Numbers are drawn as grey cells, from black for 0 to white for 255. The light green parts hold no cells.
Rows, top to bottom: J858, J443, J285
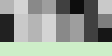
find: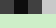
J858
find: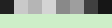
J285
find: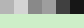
J285
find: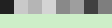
J443
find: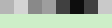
J858
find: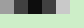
J858
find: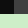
J858

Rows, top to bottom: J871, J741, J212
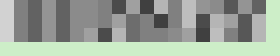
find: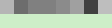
J212
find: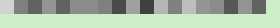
J871
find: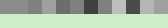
J741
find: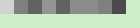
J871
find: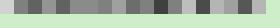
J741
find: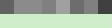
J741

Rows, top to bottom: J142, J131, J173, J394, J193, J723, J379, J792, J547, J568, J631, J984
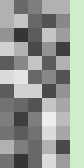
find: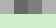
J142
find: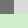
J568

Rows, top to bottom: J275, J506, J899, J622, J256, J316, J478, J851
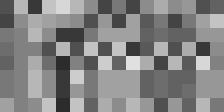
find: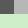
J622
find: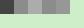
J275
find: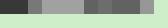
J899
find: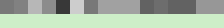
J316

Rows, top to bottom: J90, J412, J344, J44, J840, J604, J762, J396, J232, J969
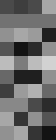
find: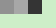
J969
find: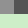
J232
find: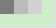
J840
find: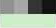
J969
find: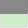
J396
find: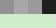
J344

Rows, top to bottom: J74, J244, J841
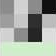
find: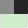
J841
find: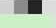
J841
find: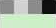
J74
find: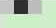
J244

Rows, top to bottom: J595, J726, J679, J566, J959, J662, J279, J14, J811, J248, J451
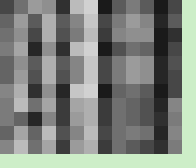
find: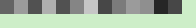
J662
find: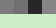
J248
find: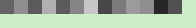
J959
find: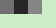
J248
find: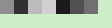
J566

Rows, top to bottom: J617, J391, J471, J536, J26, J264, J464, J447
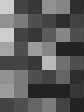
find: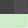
J447
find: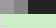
J536
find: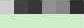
J617

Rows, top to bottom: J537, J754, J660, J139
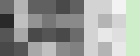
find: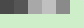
J139
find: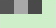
J660

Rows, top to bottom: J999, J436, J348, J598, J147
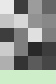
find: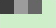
J999
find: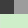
J999
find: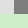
J348
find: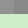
J436

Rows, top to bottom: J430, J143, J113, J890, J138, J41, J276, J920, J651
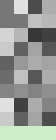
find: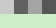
J890
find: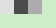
J430
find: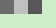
J41
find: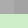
J138

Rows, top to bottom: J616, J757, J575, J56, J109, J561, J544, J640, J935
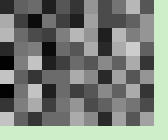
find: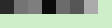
J56
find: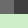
J544
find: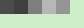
J575

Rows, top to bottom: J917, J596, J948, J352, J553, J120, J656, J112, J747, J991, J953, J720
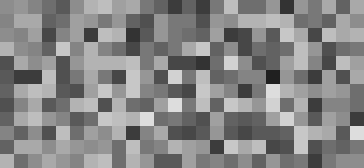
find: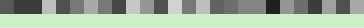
J120
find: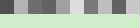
J112
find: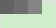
J120
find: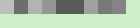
J720
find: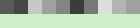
J656
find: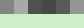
J991

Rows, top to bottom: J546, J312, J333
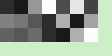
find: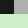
J333
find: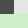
J546
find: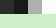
J333
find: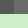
J333
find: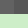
J333
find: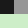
J546
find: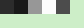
J546

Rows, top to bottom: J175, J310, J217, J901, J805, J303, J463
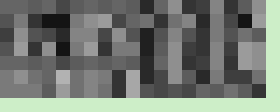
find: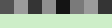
J901
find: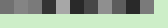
J303
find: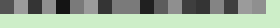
J901

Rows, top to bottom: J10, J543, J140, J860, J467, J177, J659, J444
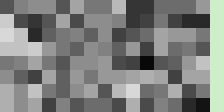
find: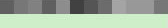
J140
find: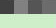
J444
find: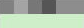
J467
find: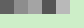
J659
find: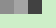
J444
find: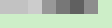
J860
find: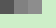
J10

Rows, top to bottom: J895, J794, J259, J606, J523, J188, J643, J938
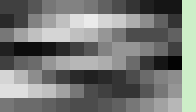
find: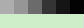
J523
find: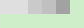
J643

